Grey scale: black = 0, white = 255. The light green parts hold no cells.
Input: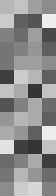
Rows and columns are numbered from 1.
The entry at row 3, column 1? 129
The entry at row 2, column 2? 95
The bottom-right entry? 129
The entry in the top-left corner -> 182
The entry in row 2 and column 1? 203
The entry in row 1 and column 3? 158
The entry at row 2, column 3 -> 83
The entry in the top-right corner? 139
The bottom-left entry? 139

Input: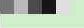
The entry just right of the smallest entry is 223
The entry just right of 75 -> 22
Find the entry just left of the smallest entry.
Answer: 75

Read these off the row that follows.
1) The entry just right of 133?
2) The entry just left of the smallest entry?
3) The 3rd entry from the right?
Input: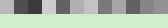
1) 145
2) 79
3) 98

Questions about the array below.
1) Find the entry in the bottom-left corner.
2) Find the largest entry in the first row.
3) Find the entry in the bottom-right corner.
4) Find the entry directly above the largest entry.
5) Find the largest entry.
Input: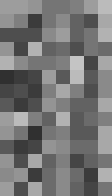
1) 157
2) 187
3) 117
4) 78
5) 196

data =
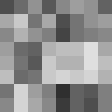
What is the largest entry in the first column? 190
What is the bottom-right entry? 127
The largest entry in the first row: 158
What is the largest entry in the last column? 190
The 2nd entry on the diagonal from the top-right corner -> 146
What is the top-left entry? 78
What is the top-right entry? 98
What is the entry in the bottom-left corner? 136
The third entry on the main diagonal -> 146
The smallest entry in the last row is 58
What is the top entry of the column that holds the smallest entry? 136
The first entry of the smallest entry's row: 116
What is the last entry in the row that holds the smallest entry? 127
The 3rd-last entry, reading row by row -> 98

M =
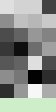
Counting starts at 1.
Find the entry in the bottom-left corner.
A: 45
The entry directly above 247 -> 2
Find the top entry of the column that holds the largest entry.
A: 211
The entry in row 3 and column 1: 76
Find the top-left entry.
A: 223
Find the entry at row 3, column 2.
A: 99
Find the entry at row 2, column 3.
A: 183
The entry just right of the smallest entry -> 45

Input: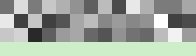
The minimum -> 41
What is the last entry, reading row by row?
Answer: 155
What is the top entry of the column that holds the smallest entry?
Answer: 123
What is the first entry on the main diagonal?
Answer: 114
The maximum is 254
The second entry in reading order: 221
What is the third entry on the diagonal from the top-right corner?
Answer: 188
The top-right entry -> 167
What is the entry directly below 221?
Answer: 64

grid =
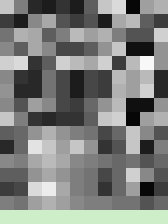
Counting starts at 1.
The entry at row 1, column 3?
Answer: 40
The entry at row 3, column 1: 115
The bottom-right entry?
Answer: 104
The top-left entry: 198
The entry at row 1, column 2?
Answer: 126
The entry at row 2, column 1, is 60
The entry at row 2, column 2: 28
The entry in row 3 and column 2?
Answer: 177
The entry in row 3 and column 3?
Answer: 168
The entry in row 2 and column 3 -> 136
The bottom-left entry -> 126
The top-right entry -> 177
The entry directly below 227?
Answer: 168
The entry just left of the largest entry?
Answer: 186
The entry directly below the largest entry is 186

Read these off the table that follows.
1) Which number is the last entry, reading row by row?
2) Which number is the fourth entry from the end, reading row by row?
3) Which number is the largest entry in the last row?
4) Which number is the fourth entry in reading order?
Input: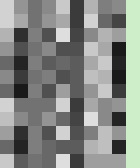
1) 158
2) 59
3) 222
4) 137

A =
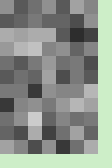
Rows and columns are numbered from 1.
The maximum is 204
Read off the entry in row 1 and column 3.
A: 112
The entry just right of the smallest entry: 65
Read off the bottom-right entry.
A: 172
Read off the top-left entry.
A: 144
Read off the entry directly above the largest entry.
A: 144
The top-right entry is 133
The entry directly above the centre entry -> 153
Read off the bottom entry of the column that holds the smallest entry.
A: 112
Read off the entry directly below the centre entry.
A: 144
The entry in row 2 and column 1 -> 89
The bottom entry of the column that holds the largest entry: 77
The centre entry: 162
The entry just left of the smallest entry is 89
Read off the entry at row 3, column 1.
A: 172
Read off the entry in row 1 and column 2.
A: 89
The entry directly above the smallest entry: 77
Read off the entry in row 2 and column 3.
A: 121
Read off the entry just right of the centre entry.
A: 77
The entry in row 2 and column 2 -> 100
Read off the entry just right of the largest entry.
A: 100
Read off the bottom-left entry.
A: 162
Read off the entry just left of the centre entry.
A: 100

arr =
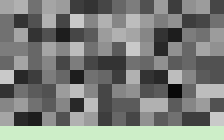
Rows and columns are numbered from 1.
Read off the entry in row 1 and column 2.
177
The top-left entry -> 165
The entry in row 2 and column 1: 113
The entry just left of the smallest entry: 91
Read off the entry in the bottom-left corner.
165
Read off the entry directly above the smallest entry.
189
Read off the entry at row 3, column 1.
113
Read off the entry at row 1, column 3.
113
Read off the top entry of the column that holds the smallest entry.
61
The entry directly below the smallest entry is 91
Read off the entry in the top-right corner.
70
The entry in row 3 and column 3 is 51
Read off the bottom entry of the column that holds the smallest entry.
113
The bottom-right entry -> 201

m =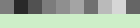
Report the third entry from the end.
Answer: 186
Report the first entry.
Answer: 124
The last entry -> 101

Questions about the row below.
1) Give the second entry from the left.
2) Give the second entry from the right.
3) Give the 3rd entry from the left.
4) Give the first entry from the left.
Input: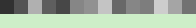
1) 83
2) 165
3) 176
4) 49
